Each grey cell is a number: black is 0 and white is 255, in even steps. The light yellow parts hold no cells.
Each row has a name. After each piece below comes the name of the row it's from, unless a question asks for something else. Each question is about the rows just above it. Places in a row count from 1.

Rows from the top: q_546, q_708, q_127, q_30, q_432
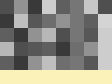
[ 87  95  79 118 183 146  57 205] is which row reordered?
q_127
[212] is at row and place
q_708, 8
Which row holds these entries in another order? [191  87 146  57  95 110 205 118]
q_432
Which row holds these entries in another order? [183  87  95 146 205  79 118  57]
q_127

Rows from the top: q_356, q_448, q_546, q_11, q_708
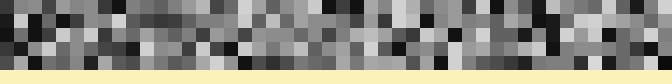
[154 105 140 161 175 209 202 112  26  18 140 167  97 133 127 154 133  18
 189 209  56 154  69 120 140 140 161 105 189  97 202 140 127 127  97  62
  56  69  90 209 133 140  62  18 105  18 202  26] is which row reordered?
q_448
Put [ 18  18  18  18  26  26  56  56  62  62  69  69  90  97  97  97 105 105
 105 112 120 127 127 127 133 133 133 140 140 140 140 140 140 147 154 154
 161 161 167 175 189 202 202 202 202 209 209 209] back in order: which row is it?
q_546
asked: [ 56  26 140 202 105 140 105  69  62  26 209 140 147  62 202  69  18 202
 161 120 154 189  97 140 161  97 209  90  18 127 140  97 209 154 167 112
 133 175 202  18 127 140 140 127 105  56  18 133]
q_11
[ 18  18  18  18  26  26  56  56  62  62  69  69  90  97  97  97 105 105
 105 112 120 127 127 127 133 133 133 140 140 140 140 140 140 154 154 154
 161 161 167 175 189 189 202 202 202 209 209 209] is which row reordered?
q_448
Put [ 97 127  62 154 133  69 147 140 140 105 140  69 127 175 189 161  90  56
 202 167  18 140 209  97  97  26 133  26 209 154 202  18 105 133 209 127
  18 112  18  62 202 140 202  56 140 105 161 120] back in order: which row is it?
q_546

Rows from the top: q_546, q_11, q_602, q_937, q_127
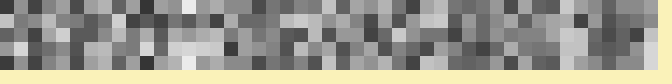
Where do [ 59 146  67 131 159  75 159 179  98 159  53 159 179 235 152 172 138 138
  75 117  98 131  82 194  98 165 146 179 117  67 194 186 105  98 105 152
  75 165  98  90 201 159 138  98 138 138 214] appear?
q_127
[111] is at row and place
q_937, 4
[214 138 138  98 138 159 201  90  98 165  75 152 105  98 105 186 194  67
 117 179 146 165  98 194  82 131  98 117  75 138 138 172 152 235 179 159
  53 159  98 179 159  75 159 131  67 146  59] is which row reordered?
q_127
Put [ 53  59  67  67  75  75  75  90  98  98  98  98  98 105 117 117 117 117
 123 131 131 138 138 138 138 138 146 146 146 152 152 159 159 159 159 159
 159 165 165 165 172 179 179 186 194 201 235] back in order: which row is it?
q_546
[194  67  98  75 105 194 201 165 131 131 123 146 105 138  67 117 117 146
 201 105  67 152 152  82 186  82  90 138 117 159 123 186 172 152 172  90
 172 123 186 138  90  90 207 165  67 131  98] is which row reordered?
q_602

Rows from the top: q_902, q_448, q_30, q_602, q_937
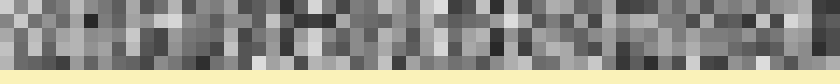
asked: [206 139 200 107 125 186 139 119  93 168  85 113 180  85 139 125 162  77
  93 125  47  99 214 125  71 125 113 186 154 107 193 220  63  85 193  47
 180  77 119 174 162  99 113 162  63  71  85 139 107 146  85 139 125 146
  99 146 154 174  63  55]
q_902
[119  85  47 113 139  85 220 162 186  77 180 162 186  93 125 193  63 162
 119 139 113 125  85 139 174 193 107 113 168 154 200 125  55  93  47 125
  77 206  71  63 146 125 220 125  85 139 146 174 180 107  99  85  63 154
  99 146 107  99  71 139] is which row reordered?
q_937
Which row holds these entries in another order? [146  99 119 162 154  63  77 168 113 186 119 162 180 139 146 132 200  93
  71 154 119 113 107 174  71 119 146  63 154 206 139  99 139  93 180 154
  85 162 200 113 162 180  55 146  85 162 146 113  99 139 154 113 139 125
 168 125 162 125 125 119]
q_30
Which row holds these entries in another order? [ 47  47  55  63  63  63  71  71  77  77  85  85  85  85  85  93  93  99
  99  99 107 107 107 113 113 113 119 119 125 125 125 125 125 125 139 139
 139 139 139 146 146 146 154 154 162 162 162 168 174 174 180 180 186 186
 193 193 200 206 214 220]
q_902

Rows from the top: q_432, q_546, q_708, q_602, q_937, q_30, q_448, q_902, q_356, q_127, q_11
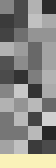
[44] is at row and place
q_432, 4
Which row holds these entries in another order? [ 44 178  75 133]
q_432
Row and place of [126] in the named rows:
q_30, 3
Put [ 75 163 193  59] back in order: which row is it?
q_11

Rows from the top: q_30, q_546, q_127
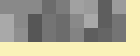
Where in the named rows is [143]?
q_127, 2
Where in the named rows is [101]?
q_127, 8
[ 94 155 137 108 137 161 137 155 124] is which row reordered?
q_30

